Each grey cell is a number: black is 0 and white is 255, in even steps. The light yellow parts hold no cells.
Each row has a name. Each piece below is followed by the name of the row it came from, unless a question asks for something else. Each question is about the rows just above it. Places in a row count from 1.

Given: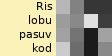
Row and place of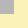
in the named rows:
Ris, 1
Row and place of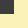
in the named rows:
lobu, 4
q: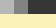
Ris
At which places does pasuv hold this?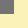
2
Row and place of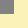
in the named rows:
Ris, 2

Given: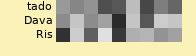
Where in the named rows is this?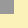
tado, 1
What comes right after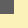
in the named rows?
224
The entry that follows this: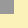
134
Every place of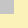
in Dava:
2 6 9
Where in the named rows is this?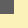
Ris, 3
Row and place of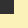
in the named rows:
Ris, 1

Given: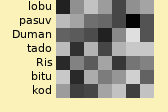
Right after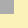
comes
124
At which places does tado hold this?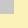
6 7
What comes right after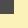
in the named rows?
33

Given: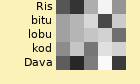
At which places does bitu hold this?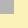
2
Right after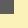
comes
39
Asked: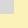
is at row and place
bitu, 3
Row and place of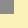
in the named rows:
kod, 1

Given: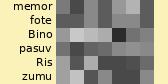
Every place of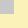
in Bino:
2
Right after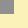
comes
137
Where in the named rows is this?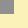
pasuv, 6
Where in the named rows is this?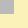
Bino, 3
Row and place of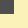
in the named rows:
Ris, 6
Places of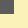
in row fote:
1 2 4 7

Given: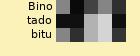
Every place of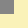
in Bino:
1 4
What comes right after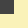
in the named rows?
133
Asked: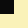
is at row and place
Bino, 2
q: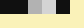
tado
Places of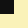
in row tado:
1 2 5

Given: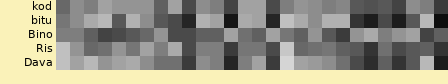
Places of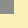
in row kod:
2 11 19 26
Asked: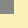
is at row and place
kod, 21
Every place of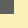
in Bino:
3 11 12 15 18 28
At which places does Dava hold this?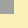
2 5 15 18
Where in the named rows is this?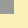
Dava, 19
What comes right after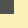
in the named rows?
88

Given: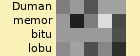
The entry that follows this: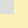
73
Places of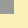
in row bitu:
1 2 3 4
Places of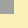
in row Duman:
4 5
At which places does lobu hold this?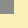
1
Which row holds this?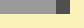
bitu
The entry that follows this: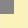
46

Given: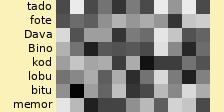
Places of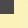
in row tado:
1 3 7 11
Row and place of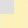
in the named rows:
Bino, 8
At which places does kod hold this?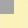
3
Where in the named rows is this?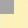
kod, 3

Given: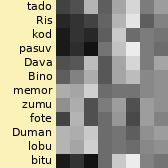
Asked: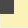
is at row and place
fote, 6
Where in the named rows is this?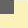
Ris, 4
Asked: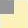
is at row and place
fote, 5
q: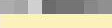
memor

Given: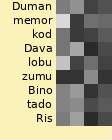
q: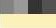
Bino
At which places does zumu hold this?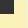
1 2 4

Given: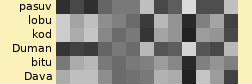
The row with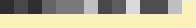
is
pasuv
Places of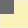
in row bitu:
5
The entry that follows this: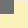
121
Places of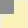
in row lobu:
4
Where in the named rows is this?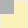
Dava, 8
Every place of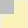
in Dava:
2 3

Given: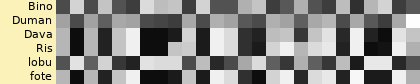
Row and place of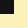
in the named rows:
Ris, 24
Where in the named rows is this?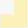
fote, 22
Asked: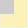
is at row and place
Ris, 10
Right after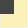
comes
61

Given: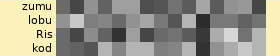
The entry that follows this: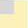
114
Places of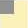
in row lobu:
1 6
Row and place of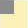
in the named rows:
Ris, 3
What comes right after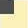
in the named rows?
85
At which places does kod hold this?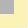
4 6 7 10 15
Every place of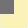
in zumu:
9
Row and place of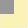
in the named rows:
zumu, 14

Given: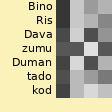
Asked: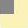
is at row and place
Ris, 4
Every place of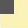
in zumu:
1 2 4
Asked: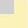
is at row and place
Dava, 2
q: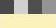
Dava
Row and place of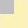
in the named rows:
kod, 4
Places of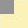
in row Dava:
4
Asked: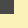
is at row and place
Dava, 1

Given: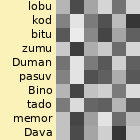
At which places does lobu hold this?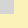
4 6
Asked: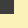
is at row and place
zumu, 2

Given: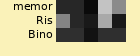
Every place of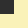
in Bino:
1 2 4 5
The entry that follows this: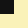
47
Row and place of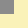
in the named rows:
memor, 5
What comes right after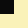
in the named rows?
195
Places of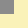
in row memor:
5
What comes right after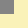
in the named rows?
39

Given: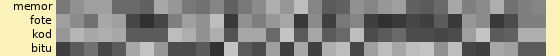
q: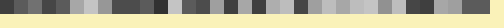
bitu
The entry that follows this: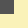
167
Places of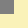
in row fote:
9 15 34 35
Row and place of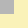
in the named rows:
kod, 2

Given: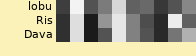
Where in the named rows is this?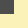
Ris, 7
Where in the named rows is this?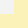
lobu, 2

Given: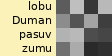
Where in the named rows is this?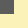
lobu, 1
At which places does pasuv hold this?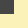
4
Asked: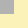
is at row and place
pasuv, 1

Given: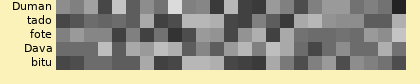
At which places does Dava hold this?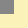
11
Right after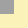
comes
71
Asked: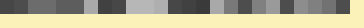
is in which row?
bitu
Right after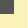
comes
108
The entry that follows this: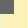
108
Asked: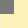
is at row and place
bitu, 17

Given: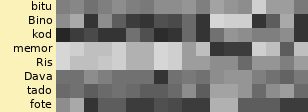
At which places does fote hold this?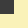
6 7 10 11 17 18
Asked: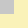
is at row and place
Ris, 4
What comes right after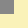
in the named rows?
113
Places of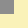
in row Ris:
12 13
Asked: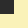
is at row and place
kod, 8
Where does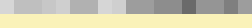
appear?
Ris
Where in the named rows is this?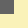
Dava, 17

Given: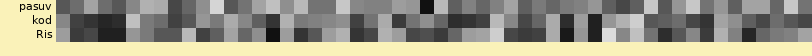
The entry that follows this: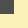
59
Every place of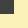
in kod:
2 9 22 31

